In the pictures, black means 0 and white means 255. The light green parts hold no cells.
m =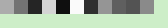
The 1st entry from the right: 138
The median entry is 115
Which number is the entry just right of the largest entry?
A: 47

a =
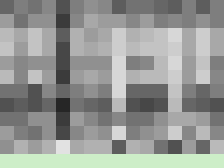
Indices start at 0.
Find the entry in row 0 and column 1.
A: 126
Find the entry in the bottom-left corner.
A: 144
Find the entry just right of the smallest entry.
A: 114
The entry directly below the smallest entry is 59
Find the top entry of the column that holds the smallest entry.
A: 81
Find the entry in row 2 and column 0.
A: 186
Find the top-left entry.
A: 102
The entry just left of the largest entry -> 177
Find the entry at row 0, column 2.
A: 114
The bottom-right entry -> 186
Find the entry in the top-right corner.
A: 126
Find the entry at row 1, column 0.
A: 156
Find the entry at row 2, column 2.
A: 195
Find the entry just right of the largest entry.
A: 168
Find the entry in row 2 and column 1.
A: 168
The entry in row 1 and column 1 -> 114
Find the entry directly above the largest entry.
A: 71
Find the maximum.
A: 226

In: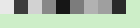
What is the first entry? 232
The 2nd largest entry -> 210
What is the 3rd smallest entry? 60
